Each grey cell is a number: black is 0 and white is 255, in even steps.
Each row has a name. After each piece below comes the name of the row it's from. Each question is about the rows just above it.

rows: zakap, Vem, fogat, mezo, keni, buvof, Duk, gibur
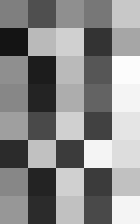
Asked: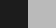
fogat
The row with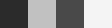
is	gibur
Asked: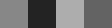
mezo
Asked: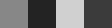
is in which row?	Duk
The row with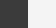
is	buvof
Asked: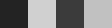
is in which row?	Duk

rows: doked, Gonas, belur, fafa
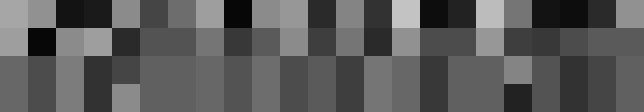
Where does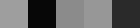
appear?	doked
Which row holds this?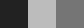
doked

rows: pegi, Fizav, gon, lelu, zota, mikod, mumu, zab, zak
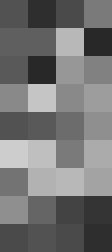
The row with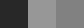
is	gon
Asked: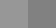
gon

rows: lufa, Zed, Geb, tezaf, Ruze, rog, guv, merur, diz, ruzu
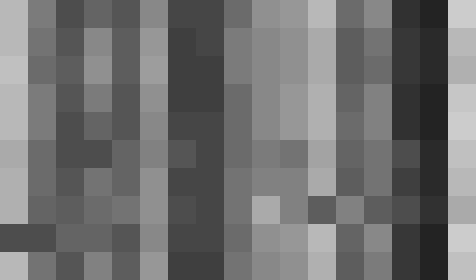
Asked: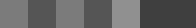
tezaf
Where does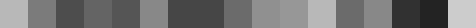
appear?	lufa
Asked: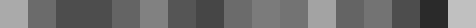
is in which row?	rog
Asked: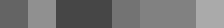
guv
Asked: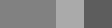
guv
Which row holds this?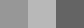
diz
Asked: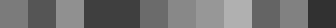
tezaf

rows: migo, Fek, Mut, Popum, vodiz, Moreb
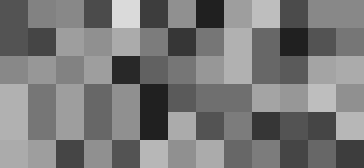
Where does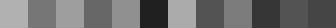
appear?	vodiz
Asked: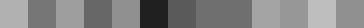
Popum
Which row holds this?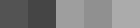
Fek
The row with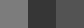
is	vodiz

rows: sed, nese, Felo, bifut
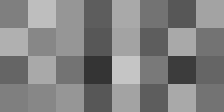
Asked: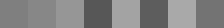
bifut
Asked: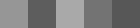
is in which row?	sed
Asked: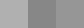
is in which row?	nese
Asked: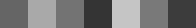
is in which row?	Felo
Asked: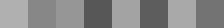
nese

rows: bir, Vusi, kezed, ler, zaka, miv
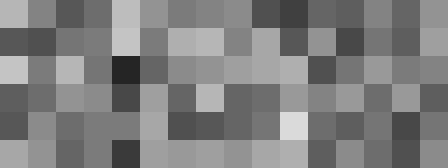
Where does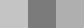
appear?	Vusi
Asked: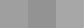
miv
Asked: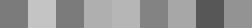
Vusi
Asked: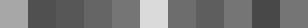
zaka
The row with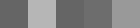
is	ler

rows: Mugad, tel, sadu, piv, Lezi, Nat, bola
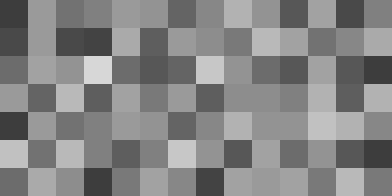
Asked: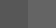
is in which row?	sadu
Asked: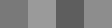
piv
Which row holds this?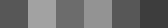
Nat
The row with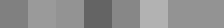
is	Lezi

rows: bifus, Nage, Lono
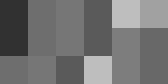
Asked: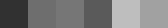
bifus
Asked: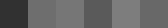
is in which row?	Nage

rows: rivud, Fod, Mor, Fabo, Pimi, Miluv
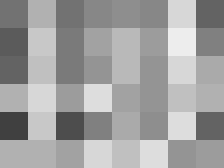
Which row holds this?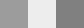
Fod
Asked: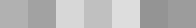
Miluv
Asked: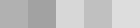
Miluv

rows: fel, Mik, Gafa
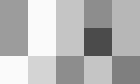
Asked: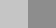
fel
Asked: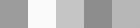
fel
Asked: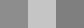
Gafa
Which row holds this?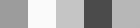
Mik
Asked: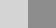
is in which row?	Gafa
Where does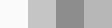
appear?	fel

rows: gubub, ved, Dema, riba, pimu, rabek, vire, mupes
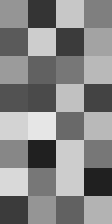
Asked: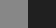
rabek
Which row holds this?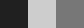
rabek

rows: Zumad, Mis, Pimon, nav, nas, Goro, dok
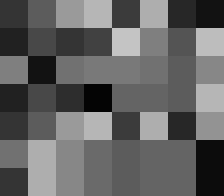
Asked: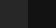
Zumad
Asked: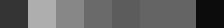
dok
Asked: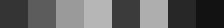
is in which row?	Zumad
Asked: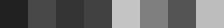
Mis

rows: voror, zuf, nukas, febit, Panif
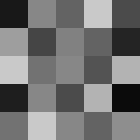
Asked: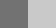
Panif
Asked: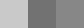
nukas
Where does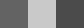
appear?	voror
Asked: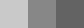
Panif
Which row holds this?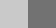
nukas
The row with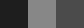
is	febit

